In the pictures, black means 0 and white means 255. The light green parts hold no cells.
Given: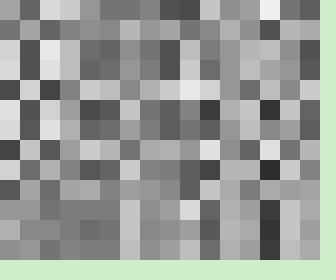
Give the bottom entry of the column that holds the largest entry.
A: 60
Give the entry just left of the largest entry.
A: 158
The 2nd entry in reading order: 100
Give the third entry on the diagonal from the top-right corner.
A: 189
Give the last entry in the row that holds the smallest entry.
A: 130
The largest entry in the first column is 224
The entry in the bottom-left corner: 143
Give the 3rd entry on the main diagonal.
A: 232
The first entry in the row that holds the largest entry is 164
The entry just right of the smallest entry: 203
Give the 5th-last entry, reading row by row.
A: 176
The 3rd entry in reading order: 217
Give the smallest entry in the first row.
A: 74
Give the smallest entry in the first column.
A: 68
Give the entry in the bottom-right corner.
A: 170
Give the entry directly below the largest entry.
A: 81
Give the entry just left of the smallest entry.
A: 182
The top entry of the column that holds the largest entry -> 239
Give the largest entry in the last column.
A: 203
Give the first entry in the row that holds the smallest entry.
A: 210
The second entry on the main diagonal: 164
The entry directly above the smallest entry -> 224
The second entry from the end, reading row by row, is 189
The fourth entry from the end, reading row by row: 158
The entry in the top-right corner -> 94
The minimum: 45

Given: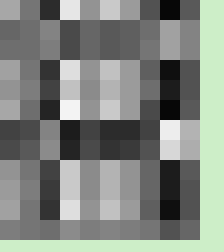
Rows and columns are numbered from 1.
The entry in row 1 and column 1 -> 167
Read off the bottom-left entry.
125
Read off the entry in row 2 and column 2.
110
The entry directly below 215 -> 28
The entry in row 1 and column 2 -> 117
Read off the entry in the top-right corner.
89
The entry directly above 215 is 237
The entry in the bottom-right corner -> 102
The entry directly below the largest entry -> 28
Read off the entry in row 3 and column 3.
125
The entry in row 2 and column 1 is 102
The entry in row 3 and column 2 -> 110
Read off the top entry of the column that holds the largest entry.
230
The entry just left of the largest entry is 36
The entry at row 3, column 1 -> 110
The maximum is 243
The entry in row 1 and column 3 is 44

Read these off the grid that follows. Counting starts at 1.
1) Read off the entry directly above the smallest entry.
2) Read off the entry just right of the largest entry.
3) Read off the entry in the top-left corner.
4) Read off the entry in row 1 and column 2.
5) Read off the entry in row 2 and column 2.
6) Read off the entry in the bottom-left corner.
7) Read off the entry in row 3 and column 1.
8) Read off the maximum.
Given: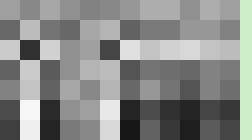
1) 36
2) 42
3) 159
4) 136
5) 188
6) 63
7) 203
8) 246

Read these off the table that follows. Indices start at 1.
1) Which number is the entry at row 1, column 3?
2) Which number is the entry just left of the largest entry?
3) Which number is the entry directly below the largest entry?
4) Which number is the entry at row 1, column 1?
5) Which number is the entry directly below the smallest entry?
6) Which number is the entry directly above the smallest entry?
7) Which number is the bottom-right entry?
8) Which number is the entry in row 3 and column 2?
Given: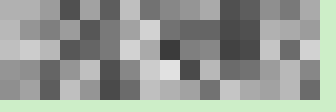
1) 156
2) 204
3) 177
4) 177
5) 225
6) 114
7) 107
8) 204

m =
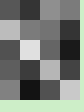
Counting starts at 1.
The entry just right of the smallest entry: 81
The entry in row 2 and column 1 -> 188
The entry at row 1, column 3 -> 143
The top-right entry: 123
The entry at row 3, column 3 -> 101
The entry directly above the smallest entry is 60
